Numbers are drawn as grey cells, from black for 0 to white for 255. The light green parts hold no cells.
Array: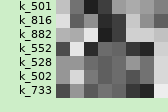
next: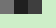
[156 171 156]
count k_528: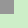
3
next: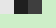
[208 208 193]
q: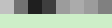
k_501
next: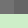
[ 56  37 237]

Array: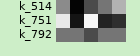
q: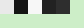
k_751
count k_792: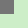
4
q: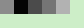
k_514

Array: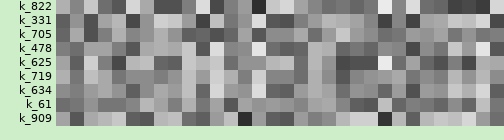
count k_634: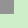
4
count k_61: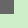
3
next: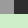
[199 214 163]
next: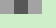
[147 155 147]

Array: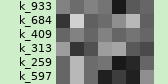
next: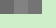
[ 25  89 102]
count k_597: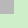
1
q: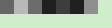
k_597
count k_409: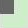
4
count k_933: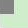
2

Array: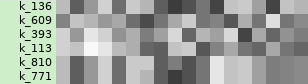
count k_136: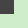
2
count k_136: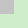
2
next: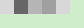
[ 68 168 102]

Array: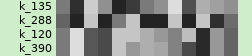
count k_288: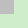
0
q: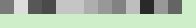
k_120
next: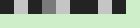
[197  47 108]
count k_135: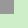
0
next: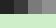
[221  80 174]

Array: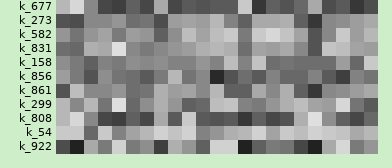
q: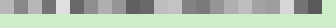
k_299
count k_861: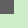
3
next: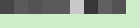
[104 169  77]
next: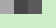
[83 90 90]

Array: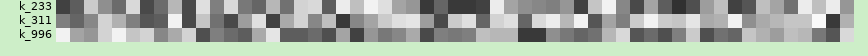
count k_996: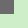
3
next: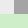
[143 135 127]
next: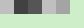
[113 236 191]

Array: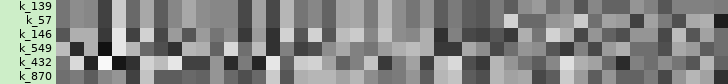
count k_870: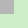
6
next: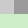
[ 93 149  99]
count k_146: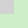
4
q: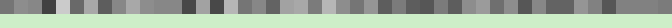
k_139
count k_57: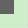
1
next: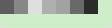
[129 111 141]
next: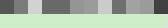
[162 123  79]

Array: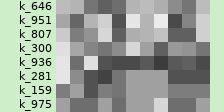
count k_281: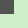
4
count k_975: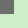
5
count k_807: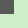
0
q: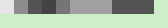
k_281
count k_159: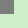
5

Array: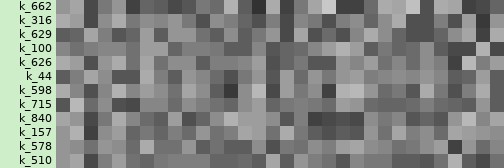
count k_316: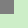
4
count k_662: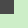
3
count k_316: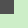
6
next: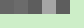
[149 126 113]
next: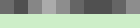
[165  65 171]

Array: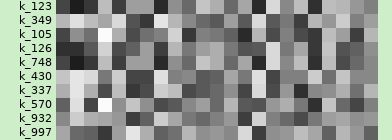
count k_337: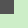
0
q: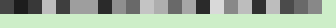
k_748
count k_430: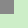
3
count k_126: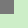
3
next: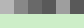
[217  89 120]
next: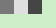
[128 128 204]
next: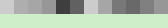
[ 62 210 128]

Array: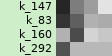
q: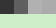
k_83
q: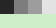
k_147
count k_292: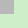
3
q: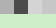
k_160

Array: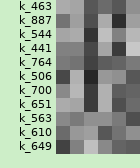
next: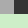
[191 129 183]
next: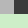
[177  93 100]
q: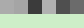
k_651

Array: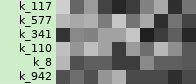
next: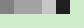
[60 95 39]
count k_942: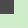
4
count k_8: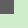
4
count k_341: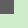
1

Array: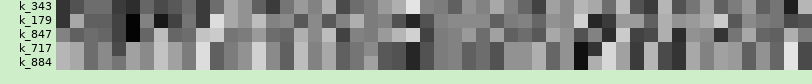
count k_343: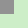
2
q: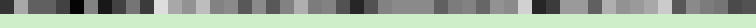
k_179
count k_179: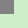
6
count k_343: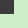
4
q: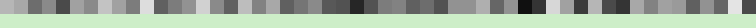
k_717
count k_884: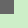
2

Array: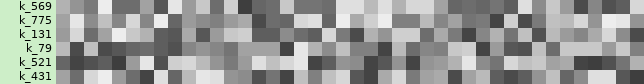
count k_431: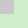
0
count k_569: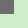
6
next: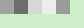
[109  68 223]
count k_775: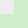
4
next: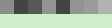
[230 140 116]
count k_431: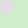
4
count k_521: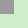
3

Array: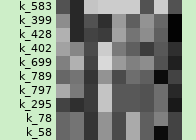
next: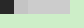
[ 82 204  82]
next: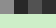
[154  95 147]
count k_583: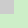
4
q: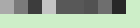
k_797
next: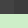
[162 116 141]
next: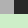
[ 67  60 162]

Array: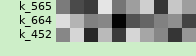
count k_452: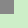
2
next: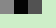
[101 129 143]
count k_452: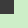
1
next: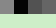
[129 143  67]
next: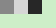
[186  59 214]

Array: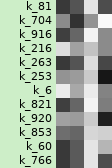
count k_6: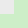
2
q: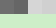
k_853
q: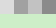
k_216

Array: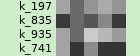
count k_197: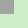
1
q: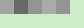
k_197
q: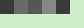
k_835
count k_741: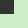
3
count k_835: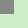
1

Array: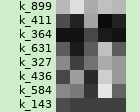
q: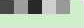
k_436
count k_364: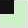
3
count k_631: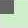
0
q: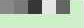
k_584
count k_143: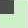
1
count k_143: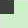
4

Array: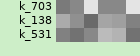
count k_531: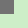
2
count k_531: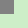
1
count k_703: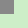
3
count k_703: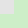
2

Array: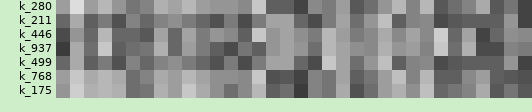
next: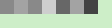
[103 143 137]
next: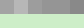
[199  95  95]
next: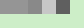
[ 95  67 137]

